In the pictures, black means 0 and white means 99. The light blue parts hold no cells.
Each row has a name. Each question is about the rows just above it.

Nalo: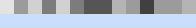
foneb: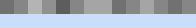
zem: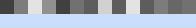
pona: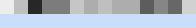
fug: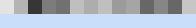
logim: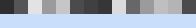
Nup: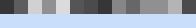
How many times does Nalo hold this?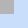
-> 2
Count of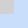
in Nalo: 2
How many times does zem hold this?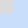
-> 0

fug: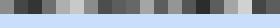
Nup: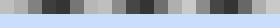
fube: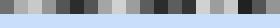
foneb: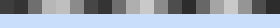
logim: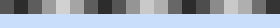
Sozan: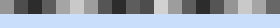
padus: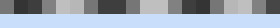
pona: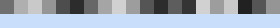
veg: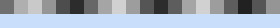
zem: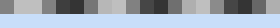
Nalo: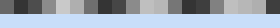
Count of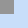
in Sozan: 2
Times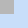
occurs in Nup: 1
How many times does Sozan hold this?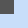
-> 2
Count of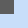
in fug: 4

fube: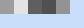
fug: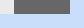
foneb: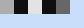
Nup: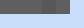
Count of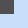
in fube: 1
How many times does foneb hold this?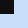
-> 2
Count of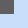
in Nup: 4
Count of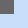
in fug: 4
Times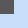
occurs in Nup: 1
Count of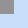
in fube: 1
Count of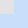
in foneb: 1

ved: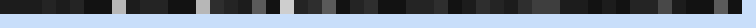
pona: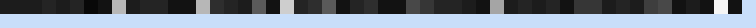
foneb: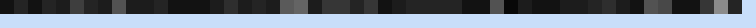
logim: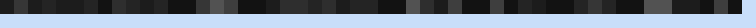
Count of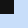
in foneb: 13
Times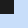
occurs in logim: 11

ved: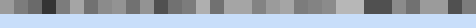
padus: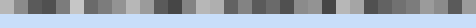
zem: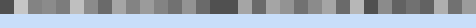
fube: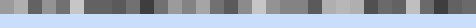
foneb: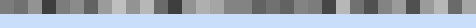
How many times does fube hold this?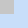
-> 2
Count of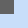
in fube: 5
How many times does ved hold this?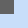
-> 0
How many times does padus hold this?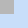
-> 4
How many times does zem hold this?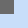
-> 4
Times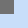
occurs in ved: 5

